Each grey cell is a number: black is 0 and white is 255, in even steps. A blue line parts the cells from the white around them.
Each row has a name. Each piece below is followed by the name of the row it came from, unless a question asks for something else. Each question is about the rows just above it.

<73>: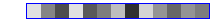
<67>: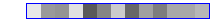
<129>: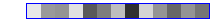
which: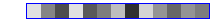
<73>
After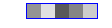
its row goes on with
[103 160 125 168 168 183]
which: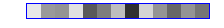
<129>
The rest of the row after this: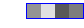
[190  47 212 148 103 148 117]

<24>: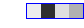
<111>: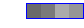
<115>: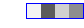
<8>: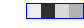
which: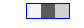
<115>
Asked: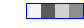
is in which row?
<115>
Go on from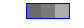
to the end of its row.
[150]
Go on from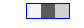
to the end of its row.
[142]

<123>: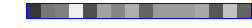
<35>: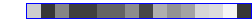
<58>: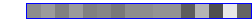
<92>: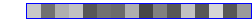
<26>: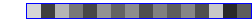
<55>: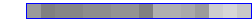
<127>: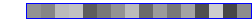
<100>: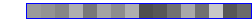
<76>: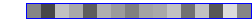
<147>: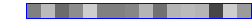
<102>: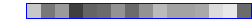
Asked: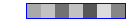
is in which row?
<76>
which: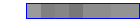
<58>
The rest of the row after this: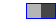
[206 155]
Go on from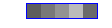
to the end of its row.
[155 120 163  79 206  71 141]
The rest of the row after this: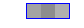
[ 79  87 113 169 113 200  87 107]

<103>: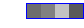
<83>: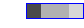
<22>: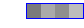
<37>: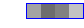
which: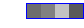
<103>
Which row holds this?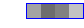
<37>

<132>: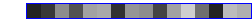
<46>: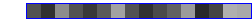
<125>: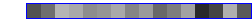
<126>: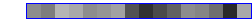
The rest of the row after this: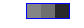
[169]
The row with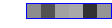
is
<132>
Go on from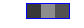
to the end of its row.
[162 169  49 149 141  68 162 207 111  35 188 175]
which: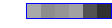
<126>
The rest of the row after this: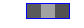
[ 49  74  97 155  41  68 175 169]
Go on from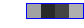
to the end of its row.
[90]
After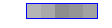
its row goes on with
[ 82  49  74  97 141 133 111  41 169]

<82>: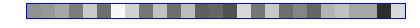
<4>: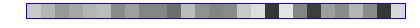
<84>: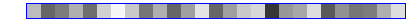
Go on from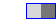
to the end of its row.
[201 110 132 102 181 194 167 167  46 216]
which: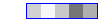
<84>
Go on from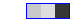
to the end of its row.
[228 132  62 159 139 181 139  54 216]
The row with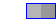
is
<4>
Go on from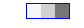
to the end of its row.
[194 110 188  95 102  81 216 118 201 110 132 102 181 194 167 167  46 216]
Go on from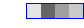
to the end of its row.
[216  54 152 167 222  89 145 118 124 175 222]

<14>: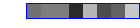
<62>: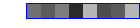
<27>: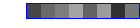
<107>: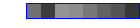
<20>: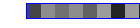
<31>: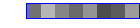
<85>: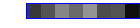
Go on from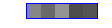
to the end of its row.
[15]
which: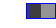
<107>
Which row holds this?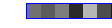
<62>
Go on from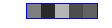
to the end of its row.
[200]

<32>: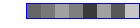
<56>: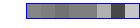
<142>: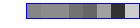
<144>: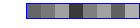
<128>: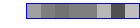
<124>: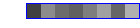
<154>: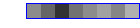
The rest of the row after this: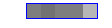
[ 80 191]
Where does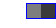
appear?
<32>
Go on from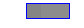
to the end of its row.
[114 102 161  50 205]
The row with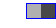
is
<56>
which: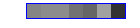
<142>

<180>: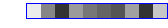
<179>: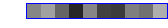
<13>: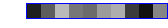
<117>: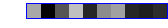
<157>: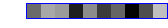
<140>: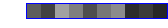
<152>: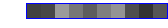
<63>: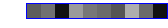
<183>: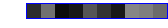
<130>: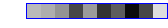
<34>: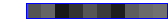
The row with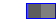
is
<152>
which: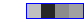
<117>
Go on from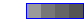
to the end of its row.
[161  51 199]

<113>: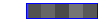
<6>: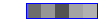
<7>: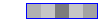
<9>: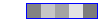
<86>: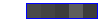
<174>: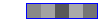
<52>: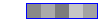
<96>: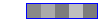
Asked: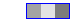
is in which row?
<9>
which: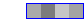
<52>
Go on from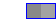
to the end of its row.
[ 88 170 117]
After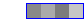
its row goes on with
[163]
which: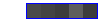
<86>
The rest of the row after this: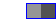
[163 177]
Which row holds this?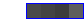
<86>

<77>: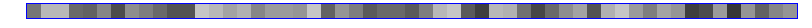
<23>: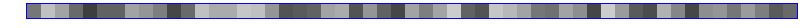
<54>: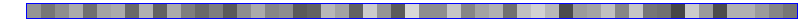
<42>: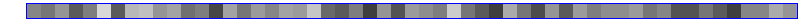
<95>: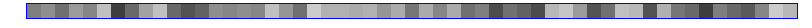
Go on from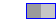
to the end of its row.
[105  90 126  62 149  83 155 142 126 204 118  90  62 171 118  76 149  90
 155 126 142 142 155 118 134  83  83 118  90  62 134 134 171 149]
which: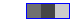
<54>
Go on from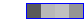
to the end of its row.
[163 112 126  70 163 118 155 134 163 155 198 105  90 126  62 149  83 155
 142 126 204 118  90  62 171 118  76 149  90 155 126 142 142 155 118 134
  83  83 118  90  62 134 134 171 149]

